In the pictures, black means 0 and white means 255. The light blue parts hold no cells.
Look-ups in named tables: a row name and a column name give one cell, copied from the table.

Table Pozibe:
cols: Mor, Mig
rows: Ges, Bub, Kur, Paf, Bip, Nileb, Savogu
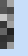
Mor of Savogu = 55
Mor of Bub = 85
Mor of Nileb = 49
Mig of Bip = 33
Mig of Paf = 160
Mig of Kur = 137
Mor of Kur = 199
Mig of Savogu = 153
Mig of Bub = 72
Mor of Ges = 90
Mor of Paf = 55
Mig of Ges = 166
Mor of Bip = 101
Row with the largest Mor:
Kur

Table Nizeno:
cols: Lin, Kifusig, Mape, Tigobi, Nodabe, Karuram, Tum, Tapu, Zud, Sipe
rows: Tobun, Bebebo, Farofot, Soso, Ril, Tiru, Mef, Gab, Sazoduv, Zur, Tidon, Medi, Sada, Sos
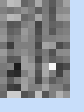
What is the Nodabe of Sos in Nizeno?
99
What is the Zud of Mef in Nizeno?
75
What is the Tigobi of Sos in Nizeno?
82
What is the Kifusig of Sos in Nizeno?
204
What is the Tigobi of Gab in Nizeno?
142
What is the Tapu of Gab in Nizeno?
82
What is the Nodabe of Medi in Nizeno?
136
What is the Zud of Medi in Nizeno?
113
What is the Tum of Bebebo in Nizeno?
121
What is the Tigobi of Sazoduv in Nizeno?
158

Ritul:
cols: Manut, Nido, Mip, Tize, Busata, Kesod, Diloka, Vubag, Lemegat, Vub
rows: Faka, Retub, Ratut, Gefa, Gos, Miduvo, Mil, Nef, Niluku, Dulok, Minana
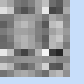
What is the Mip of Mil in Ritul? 159
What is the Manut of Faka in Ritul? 183
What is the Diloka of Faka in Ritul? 191
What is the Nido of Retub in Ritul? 199
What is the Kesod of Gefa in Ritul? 126
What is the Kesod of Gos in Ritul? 129
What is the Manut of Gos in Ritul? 123
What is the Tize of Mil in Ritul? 178
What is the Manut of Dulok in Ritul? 201
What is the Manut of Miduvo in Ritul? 103
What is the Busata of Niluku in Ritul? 149
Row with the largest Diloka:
Nef

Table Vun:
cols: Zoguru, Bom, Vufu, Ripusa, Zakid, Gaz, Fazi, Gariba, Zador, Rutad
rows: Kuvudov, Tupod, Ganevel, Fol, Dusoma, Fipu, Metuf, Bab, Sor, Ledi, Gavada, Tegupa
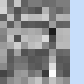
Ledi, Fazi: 108
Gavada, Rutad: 81
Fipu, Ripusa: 191
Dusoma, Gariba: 29
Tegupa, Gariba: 194
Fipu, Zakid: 178
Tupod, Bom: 128
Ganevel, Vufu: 96
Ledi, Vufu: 121
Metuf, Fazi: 136
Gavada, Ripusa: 155
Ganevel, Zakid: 185
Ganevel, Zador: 180
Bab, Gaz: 80
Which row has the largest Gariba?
Gavada

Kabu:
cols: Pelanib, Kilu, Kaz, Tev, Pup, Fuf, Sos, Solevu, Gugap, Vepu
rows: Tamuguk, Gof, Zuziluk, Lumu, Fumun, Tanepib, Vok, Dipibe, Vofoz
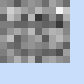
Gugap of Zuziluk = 90
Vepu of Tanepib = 152
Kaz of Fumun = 168
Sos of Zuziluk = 93
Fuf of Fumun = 103
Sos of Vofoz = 153
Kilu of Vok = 112
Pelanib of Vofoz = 110
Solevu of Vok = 162
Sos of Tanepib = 90
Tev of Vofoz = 136
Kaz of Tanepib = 95
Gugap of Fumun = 171
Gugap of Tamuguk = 141
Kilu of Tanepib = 190
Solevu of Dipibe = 103

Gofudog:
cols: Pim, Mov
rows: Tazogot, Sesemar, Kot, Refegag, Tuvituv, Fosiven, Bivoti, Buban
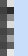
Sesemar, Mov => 44
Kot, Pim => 75
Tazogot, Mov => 223
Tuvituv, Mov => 89
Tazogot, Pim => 86
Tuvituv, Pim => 68
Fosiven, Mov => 163
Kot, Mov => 140
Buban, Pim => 87
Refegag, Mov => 220
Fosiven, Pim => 78
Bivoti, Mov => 94
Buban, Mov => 232
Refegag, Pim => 86
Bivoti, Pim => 69
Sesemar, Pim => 63

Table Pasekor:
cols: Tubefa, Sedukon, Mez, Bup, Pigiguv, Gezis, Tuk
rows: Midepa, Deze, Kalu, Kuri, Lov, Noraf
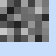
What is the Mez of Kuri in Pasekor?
35
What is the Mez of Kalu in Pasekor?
151
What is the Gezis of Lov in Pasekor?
97
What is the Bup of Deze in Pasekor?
109
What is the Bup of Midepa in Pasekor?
159
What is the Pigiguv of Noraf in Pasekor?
152
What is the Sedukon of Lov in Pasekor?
162
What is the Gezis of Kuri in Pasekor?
93
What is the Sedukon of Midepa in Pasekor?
92
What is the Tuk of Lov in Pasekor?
130
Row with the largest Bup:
Lov

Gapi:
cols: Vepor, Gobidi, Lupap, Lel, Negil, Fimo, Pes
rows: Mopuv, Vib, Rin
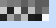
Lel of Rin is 186
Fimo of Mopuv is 92
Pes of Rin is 247
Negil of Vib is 190
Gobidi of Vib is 32
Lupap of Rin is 105
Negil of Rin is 30
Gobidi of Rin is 163
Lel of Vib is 69
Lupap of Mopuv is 122
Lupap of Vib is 219
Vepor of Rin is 35
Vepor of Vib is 202
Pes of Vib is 121
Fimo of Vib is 91
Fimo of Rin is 23
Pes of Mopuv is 94
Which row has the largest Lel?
Rin

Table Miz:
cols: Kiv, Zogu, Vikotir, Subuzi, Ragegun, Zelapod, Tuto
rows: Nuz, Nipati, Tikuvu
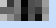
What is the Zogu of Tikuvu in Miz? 143
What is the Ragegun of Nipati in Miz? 77
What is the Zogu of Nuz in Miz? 55
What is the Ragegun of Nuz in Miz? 79
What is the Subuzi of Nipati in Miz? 17
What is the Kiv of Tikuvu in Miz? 187
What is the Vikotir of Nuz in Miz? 126
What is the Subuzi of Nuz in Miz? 2
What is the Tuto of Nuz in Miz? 156
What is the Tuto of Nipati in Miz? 141
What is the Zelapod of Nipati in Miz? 57

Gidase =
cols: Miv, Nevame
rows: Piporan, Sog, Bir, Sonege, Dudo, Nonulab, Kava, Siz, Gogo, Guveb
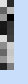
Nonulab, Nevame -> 63
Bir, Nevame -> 2
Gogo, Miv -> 151
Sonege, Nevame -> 52
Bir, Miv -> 151
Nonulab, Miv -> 219
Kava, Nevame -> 206
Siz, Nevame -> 197
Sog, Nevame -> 185
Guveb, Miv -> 35
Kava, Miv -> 141
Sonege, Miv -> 24

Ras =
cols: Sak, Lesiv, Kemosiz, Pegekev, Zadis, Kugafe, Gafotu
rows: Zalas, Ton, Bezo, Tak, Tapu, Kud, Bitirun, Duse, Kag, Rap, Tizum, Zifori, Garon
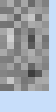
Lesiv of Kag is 124
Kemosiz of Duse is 123
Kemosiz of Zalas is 122
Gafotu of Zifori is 170
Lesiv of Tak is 114
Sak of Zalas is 144
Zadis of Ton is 165
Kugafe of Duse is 137
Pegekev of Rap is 165
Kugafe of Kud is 168
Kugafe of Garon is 157
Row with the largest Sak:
Bezo

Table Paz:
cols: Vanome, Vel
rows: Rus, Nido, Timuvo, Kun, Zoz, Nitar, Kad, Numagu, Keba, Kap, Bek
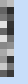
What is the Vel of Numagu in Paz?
204
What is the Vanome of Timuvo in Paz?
121
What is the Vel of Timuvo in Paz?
85
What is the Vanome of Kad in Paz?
136
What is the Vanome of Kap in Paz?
203
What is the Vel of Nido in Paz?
44
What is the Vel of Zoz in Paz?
46
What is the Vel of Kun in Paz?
51
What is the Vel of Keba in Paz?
53
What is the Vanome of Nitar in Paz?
224
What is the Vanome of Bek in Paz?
97
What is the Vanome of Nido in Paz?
100
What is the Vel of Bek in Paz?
57
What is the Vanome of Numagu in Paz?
170
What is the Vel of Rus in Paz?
189
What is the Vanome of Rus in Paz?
170
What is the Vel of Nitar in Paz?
113
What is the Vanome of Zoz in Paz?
102
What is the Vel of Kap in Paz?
119

